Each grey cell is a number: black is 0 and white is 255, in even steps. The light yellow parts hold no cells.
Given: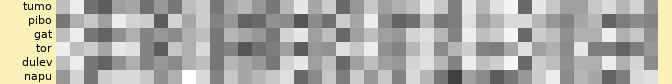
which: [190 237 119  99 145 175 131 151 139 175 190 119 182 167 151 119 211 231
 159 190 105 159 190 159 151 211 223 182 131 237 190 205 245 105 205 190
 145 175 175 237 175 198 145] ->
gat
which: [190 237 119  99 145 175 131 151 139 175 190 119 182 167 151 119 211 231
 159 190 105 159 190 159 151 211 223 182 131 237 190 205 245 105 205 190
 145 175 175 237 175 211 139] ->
dulev

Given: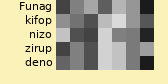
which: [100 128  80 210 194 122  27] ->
deno
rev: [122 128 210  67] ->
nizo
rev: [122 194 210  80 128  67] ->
zirup
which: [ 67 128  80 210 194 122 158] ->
zirup
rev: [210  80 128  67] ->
zirup
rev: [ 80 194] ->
nizo

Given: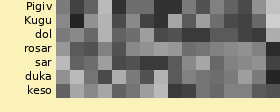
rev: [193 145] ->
Pigiv
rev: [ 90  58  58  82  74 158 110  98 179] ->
dol

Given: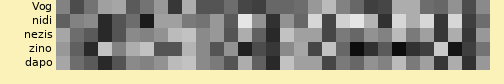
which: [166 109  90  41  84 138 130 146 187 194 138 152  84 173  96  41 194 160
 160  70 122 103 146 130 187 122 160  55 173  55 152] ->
nezis
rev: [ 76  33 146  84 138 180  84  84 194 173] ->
zino
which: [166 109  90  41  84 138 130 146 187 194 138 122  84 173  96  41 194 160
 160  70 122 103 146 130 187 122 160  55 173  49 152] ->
dapo

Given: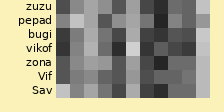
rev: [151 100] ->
pepad
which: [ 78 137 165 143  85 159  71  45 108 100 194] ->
zuzu
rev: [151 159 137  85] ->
zona
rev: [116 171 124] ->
bugi
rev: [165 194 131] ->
pepad
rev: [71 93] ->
vikof
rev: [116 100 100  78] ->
Vif

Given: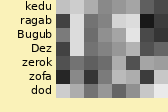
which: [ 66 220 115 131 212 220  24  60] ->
ragab
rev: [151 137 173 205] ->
kedu

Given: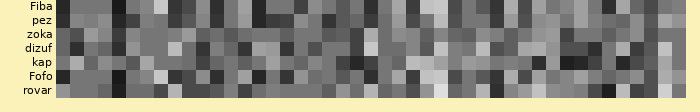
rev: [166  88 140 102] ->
pez
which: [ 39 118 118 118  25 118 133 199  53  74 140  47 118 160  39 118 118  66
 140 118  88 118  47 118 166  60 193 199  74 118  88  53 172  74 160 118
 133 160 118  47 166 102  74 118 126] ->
Fiba
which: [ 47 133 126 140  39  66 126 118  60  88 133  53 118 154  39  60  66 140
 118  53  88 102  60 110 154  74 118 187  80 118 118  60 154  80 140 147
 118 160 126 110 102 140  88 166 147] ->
pez
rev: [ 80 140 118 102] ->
Fofo
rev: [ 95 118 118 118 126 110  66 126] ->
rovar
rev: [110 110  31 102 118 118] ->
rovar

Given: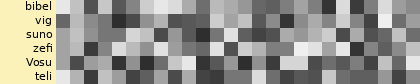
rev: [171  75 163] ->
teli
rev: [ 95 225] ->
suno

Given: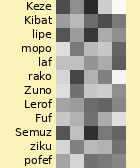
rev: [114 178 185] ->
ziku
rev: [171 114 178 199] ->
Fuf

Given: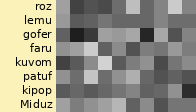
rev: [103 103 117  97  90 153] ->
lemu
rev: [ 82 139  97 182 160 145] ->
Miduz
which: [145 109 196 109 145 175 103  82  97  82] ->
patuf
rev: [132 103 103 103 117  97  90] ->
lemu
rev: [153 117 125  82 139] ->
faru
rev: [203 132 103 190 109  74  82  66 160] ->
roz
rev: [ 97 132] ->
kipop

